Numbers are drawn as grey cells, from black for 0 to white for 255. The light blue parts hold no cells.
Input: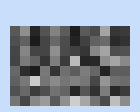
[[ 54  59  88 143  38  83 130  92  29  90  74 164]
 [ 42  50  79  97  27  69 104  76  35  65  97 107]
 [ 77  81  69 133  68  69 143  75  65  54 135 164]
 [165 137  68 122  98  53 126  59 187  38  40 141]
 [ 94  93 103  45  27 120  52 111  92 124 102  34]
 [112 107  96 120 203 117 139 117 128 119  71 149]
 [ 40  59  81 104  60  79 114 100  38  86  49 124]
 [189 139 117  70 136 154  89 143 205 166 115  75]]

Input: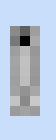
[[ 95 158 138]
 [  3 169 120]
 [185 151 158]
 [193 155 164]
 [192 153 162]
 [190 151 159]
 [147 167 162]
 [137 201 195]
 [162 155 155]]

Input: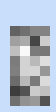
[[133 131  98 112]
 [ 70 205 160 171]
 [123 119 191 249]
 [185 222 124 211]
 [213 151 127 211]
 [122 219 108 184]
 [203 191  61  83]
 [153  82 112 146]]

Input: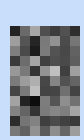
[[ 81  46  35 106 167  79  61]
 [ 75 118 158  85  37 122 146]
 [ 72  98 127  74  28 123  83]
 [ 74  94  58 109 165  64  79]
 [ 64 159 152 121  52 147 192]
 [ 82 100 123 156 175  71 133]
 [112  67  69 122 191  68  69]
 [142 113 163  34  13 125  85]
 [127 165 131 100  52 123 134]
 [ 65  58  44 117 130  63  75]
 [102 157 120  97 146  91 141]]

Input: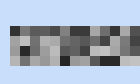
[[169  81  50 121  91  93  75 129  58  58 167 110  54]
 [122  67 162 191 113 177 170 112 100  88 110  68 170]
 [118  88 155  41 109 157 187  88  97  66 187 194 165]
 [189 194 181 114 167 152 177  37 153 161  88  41  41]]

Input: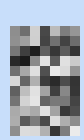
[[125 150 142 111 208  72 187]
 [ 67 108 144 160 207  68 113]
 [ 93  51 119  63  30  96  55]
 [224 202  41  26 138 226  92]
 [218 149 112 167 223  80 232]
 [ 77  52 215 101 176  60  42]
 [136  54  96 190 225 163  63]
 [120  68 116 211 229 100 121]
 [ 56  77 170 185 170 225 163]
 [174 141 173  90 124  74 221]
 [126 235 142 220 217 177  55]]

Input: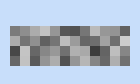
[[148  97 123 142 172 194 150  87  82 118 186 151]
 [111 204 172 117 144  97 117 189 155 102 110 162]
 [190 134  72 196 103 135 152 113 176 169  60 100]
 [175 113 103 194  90 148 173  82 149 182 133 104]]

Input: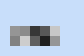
[[ 88 199 149 139  55]
 [ 31 149 129 205  95]]
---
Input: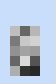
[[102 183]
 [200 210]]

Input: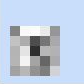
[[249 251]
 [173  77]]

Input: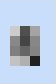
[[ 79 164]
 [ 69 135]]

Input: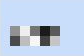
[[238 117]
 [189 246]]

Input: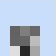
[[126 104]
 [102 188]]

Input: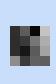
[[ 92   9]
 [ 58 118]]
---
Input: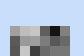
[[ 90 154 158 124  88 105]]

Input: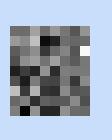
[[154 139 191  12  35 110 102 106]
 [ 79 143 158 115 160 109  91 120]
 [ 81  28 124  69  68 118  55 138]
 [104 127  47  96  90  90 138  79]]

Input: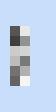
[[ 63 146]
 [188 121]
 [100 245]]

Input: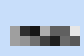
[[159 147 111  63  30 106  87]]

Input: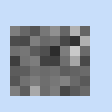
[[ 76  73 127 105 111  71  50 176]
 [ 62 115 125  65  64 111 166  72]
 [ 85 113 124 110 119 130 105  89]]

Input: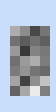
[[113  92 112  95]
 [112 154 174 125]
 [164  67 143 194]]
